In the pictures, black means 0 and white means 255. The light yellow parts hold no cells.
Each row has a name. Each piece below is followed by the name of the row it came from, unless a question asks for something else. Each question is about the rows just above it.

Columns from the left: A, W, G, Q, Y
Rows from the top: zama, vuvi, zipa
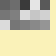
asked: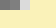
vuvi
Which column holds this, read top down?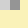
Y
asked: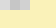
vuvi
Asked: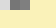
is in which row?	zipa
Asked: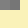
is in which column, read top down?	W

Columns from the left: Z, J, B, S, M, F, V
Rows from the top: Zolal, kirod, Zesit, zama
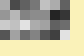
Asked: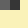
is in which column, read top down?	V
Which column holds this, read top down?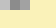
M

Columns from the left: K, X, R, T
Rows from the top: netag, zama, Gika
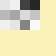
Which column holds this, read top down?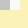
T
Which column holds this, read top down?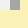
X
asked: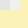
netag
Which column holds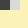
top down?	R

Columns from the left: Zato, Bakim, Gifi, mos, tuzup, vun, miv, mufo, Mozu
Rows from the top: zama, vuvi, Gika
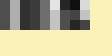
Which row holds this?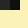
zama
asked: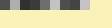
vuvi

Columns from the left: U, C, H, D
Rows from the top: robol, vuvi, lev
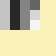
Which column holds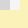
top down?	D
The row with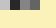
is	robol
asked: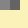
robol

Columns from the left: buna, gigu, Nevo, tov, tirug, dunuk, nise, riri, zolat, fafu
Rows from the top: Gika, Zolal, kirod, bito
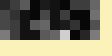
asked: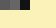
kirod
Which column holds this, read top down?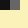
dunuk
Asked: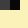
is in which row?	Zolal

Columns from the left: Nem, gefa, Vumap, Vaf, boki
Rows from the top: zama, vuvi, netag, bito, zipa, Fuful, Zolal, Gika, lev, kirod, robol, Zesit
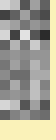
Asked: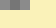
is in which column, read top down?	Nem
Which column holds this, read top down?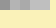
Vaf

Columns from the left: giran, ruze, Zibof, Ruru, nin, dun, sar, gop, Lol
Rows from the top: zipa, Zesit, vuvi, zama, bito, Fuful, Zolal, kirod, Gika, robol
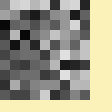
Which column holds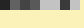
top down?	Lol
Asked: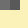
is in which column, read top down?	Zibof
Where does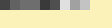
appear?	kirod
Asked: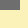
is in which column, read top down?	Zibof

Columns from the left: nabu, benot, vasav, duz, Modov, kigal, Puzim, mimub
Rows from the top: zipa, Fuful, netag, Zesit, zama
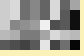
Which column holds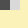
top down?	kigal
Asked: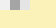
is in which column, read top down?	Modov
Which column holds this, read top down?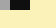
mimub
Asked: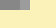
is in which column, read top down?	duz

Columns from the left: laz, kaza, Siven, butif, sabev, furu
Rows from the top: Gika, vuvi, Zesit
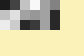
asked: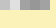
vuvi
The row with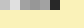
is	vuvi
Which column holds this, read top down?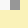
butif
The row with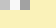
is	Gika

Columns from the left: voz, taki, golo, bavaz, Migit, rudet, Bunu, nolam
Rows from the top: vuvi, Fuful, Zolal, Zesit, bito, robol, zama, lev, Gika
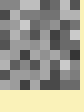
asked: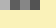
zama
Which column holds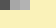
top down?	voz
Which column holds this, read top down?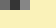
nolam
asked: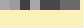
Gika
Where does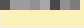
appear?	lev
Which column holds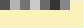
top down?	nolam
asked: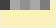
robol

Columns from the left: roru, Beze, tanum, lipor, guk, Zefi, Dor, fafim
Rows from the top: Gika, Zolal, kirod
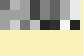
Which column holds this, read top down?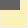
Zefi
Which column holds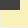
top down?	lipor
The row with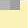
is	Gika
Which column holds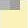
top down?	Beze
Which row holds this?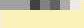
Zolal

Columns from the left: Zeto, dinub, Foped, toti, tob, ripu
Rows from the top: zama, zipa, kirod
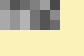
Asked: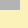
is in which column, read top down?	Foped
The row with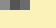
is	zama
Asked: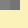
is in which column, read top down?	toti
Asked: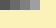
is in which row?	zama
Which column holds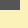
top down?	tob
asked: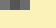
kirod

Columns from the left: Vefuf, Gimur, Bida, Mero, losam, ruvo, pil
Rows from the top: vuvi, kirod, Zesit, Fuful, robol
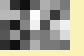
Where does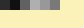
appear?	vuvi
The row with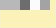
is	kirod
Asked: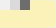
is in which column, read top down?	pil

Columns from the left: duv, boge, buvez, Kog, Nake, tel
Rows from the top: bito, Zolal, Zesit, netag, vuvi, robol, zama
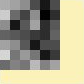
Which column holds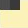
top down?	tel
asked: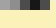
bito
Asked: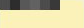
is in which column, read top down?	tel
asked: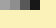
vuvi
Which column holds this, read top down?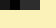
Nake
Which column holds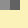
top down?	duv

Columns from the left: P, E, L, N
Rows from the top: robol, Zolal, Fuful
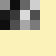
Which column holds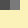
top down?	N
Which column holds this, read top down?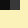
E
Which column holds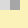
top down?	L
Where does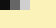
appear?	robol
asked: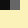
robol

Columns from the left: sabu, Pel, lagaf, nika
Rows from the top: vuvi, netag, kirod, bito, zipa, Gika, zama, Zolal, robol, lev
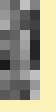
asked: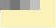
Zolal
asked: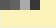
bito
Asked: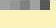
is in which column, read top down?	lagaf
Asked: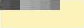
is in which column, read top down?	lagaf
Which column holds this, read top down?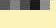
sabu

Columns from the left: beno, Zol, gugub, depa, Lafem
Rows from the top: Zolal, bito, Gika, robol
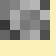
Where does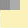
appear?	robol
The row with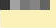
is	Gika
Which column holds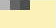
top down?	Lafem
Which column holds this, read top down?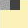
Zol
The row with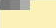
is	Zolal

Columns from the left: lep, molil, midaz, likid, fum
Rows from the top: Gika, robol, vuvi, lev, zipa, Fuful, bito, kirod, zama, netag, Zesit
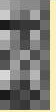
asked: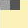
zama
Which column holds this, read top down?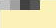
lep

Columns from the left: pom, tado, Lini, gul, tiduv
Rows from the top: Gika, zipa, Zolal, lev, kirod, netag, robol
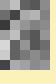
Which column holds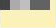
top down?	tado
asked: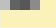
Gika
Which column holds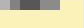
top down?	gul
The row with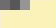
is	lev

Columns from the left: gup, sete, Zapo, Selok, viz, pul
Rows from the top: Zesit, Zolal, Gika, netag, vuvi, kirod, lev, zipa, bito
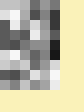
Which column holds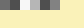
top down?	sete
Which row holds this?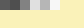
zipa
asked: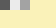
netag
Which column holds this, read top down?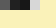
pul
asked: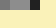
vuvi
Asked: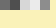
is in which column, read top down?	Selok

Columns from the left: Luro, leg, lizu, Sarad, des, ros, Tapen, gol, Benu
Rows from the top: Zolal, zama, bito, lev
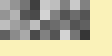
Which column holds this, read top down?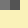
lizu
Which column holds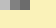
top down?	ros
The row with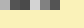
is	zama
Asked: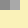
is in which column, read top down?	lizu
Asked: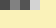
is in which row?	lev
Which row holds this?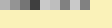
Zolal
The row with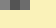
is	zama

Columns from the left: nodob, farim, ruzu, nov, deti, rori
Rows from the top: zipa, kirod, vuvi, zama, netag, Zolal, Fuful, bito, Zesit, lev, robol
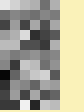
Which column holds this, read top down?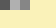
rori
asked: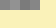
Zolal

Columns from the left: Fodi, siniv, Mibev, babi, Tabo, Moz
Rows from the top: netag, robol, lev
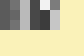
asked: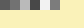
netag
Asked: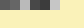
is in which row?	robol
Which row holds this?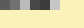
lev

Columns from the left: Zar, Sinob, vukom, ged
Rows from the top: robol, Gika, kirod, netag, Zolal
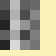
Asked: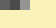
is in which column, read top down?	vukom
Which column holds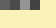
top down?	vukom

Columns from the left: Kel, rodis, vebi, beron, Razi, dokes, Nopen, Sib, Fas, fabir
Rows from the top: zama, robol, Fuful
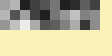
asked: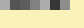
Fuful
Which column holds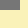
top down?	dokes
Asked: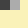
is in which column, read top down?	beron
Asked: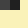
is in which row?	robol
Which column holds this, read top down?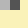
rodis
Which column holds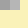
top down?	Kel
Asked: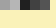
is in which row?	zama

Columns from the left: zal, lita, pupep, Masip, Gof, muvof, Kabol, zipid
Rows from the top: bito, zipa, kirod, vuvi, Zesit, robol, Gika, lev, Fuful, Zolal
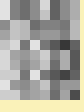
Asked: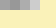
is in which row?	robol
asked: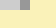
Zolal

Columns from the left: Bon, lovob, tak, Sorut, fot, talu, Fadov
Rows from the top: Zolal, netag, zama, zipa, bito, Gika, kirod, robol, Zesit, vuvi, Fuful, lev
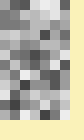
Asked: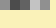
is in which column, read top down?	Sorut
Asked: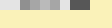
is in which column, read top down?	talu
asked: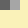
vuvi
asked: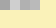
vuvi
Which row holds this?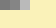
zama
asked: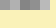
bito
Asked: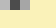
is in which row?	zipa

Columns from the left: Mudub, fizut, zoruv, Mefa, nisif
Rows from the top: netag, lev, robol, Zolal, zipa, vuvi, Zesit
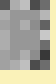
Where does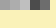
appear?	Zesit
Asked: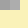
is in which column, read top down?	Mudub
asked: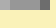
zipa
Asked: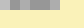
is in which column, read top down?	zoruv

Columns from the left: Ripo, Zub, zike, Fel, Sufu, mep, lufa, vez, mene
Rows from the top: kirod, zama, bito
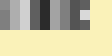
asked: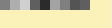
bito
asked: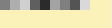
zama

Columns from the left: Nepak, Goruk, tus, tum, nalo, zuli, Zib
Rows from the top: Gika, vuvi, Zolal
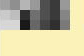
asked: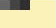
Zolal
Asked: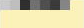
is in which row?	vuvi
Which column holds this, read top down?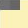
tum

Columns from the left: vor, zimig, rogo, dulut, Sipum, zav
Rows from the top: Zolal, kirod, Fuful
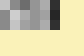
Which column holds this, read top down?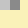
vor
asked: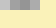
Fuful
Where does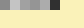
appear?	Fuful
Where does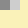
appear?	kirod
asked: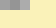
Fuful
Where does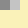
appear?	Fuful

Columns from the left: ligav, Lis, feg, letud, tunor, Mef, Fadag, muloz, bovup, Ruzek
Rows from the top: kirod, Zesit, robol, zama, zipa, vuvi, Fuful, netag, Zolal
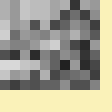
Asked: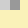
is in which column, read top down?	ligav
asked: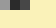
Fuful
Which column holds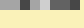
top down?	Mef
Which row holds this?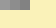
zama

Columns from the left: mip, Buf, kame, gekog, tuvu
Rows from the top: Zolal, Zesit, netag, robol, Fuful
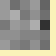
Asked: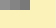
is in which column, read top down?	kame
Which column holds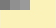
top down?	mip
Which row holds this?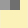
Zolal
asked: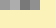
Zesit
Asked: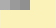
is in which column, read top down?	Buf
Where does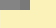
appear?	robol
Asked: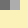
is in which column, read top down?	Buf

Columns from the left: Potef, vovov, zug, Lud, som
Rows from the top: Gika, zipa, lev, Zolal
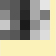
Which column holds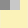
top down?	Potef
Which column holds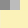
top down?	Lud
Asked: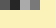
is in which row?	zipa

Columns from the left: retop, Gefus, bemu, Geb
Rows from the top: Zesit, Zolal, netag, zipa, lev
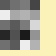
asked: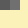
Zesit
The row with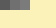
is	Zesit
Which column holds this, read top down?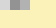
Geb
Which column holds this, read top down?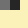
retop

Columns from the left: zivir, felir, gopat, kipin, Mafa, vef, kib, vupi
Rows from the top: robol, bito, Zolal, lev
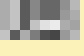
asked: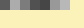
lev
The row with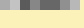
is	robol
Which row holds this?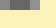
robol
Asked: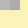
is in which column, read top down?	vupi
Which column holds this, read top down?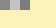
kipin
